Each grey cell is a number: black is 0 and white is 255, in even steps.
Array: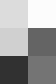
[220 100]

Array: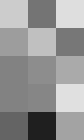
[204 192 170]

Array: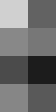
[208 119]

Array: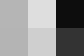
[181 207]

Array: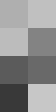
[175 131]

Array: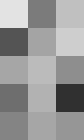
[227 164 142]

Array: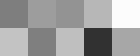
[126 127]
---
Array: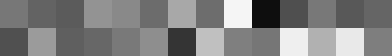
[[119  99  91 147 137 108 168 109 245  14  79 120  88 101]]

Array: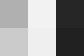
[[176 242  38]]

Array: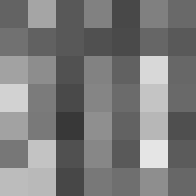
[[ 99 165  88 129  72 128 105]
 [162 141  81 130  97 216 103]
 [162 121  56 143  98 183  79]
 [188 185  71 120 111 142 103]]

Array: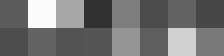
[[ 92 251 167  49 126  75  99  71]]

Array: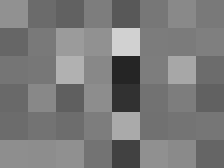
[[145 107  97 125  88 119 137 121]
 [117 119 177 136  37 125 167 108]
 [108 115 109 125 170 113 116 118]]

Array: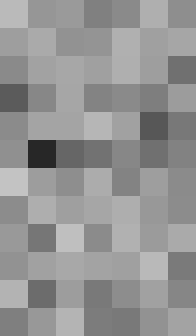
[[186 150 154 128 138 175 142]
 [138 162 167 160 175 158 112]
 [139 164 164 182 161  87 120]
 [195 157 142 172 131 158 139]
 [153 118 191 139 177 155 170]
 [179 108 157 121 141 161 134]]
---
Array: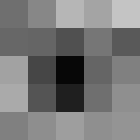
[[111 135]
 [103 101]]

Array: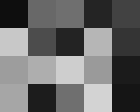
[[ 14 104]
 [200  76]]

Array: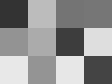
[[ 51 188]
 [147 171]]

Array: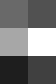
[[105  81]
 [167 255]]

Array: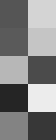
[[ 85 212]
 [ 90 197]]

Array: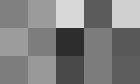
[[128 155]
 [156 125]]

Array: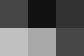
[[ 69  17]
 [192 168]]
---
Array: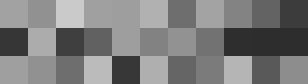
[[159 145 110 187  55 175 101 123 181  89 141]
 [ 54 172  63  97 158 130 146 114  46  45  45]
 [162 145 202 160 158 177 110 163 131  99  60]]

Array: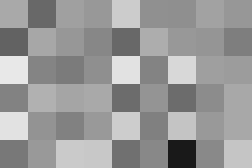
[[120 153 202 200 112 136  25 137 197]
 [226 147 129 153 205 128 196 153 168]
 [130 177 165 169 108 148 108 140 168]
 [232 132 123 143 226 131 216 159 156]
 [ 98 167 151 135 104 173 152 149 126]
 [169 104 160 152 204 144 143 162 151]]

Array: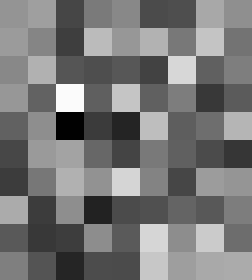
[[127  84  37  76  75 199 158 169 171]
 [ 89  56  61 141  90 214 141 203 109]
 [171  60 142  34  75  80 100  88 125]
 [ 60 119 177 146 213 131  70 156 149]
 [ 71 154 163 103  68 121  96  75  54]
 [ 97 142   1  59  36 190  94 110 181]
 [151  98 251  95 197  96 125  56  91]
 [136 177  85  78  87  66 215  96 126]
 [155 133  62 187 151 178 120 196 115]
 [148 159  70 122 136  75  78 168 143]]

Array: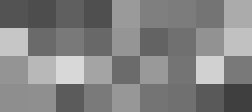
[[142 143  91 122 151 116 112  89  63]
 [148 184 216 164 107 153 116 209 121]
 [198 106 121 104 149  99 112 146 193]
 [ 83  77  95  79 154 127 124 116 171]]

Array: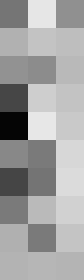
[[179 182 180]
 [176 122 196]
 [122 186 209]
 [ 69 116 219]
 [136 122 215]
 [  5 231 201]
 [ 70 206 195]
 [146 140 185]
 [177 195 190]
 [117 230 144]]

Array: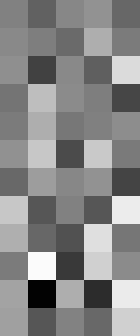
[[160  86 130 104 208]
 [163   2 174  44 235]
 [123 251  57 208 139]
 [175 103  81 223 118]
 [199  86 129  86 236]
 [104 157 135 146  68]
 [145 199  75 201 122]
 [123 174 119 128 141]
 [116 190 139 126  70]
 [143  65 137  95 219]
 [137 126 106 174 123]
 [129  97 135 146 103]]

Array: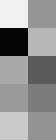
[[201 147]
 [155 125]
 [169  91]
 [  4 183]
 [241 149]]
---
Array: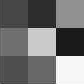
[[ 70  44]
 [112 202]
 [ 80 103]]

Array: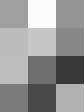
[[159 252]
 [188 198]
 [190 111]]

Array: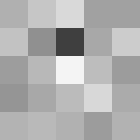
[[176 198]
 [194 144]
 [157 184]]

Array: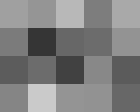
[[160 149]
 [123  53]
 [ 92 108]]

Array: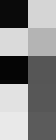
[[ 10 213]
 [218 180]
 [  5  86]]

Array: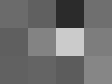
[[107  96]
 [ 95 131]
 [ 97 100]]

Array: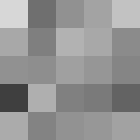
[[215 111]
 [168 127]
 [145 142]]
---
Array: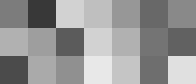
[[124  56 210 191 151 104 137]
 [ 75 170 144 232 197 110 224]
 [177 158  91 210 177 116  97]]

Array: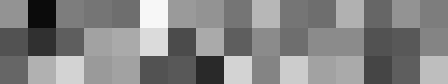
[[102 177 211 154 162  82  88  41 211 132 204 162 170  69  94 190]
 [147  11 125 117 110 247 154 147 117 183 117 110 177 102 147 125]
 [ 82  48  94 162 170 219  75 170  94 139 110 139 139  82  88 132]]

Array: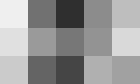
[[224 154 119 147 217]
 [203 100  69 176 161]
 [239 113  47 140 190]]

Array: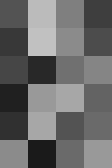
[[ 32 153 167  99]
 [ 56 193 139  76]
 [ 83 187 127  62]
 [ 70  40 112 133]
 [139  26 106 153]
 [ 48 167  83 106]]

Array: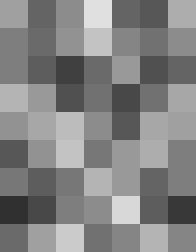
[[106 160 203 113 133 180 133]
 [ 87 146 195 119 153 173 126]
 [146 167 188 140  87 167 160]
 [126 106 146 195 133 113 140]
 [160 100 140 224 100  87 173]
 [ 48  72 126 140 216  93  56]
 [119  93 119 180 153 100 126]
 [180 153  80 113  72 113 167]
 [126  93  64 106 153  80 100]]

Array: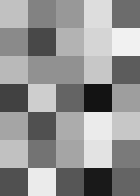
[[138  72 179 213 241]
 [165  80 172 235 199]
 [193 115 165 227 122]
 [193 130 152 221 108]
 [185 145 145 199  92]
 [ 65 206 100  19 158]
 [ 80 235  86  25 100]]
